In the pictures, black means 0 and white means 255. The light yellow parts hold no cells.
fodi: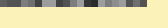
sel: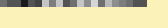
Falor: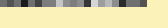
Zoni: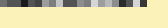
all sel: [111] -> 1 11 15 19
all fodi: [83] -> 2 3 10 19 21
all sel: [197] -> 7 9 12
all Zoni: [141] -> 12 17
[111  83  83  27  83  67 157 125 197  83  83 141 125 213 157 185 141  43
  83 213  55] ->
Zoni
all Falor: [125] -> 7 8 11
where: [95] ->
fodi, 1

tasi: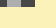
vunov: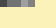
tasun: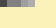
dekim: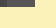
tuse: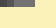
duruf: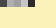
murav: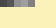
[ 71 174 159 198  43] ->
duruf
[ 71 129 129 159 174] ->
tasun
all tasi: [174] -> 2 3
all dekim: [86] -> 2 3 4 5
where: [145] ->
murav, 3

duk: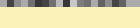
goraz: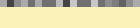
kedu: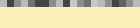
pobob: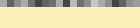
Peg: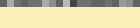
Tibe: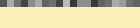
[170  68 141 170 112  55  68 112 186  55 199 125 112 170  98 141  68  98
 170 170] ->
duk
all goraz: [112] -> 5 7 8 12 13 15
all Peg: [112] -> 3 5 6 12 13 16
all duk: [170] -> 1 4 14 19 20
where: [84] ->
Tibe, 1

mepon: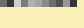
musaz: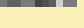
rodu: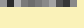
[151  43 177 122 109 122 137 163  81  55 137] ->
rodu
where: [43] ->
rodu, 2
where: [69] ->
musaz, 6
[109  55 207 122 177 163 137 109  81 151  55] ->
mepon
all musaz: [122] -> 1 4 5 10 11

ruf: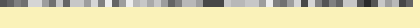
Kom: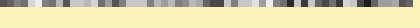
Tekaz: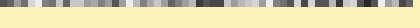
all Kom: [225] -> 37
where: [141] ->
Kom, 27
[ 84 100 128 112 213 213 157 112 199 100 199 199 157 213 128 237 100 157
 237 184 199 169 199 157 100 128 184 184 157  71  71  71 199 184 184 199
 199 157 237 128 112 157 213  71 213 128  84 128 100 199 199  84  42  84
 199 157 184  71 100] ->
ruf
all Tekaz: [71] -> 31 32 44 58
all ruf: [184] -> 20 27 28 34 35 57
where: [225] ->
Kom, 37
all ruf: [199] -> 9 11 12 21 23 33 36 37 50 51 55

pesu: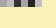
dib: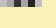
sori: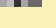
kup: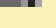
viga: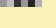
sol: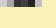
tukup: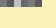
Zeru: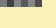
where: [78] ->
Zeru, 6
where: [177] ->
viga, 6

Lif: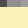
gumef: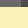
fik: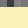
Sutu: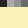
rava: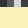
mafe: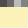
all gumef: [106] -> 1 2 3
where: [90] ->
rava, 2
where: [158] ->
Lif, 4
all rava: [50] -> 1
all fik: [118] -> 1 4

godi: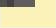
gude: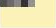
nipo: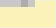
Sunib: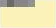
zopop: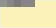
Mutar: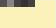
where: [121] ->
zopop, 3
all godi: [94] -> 3 4 5

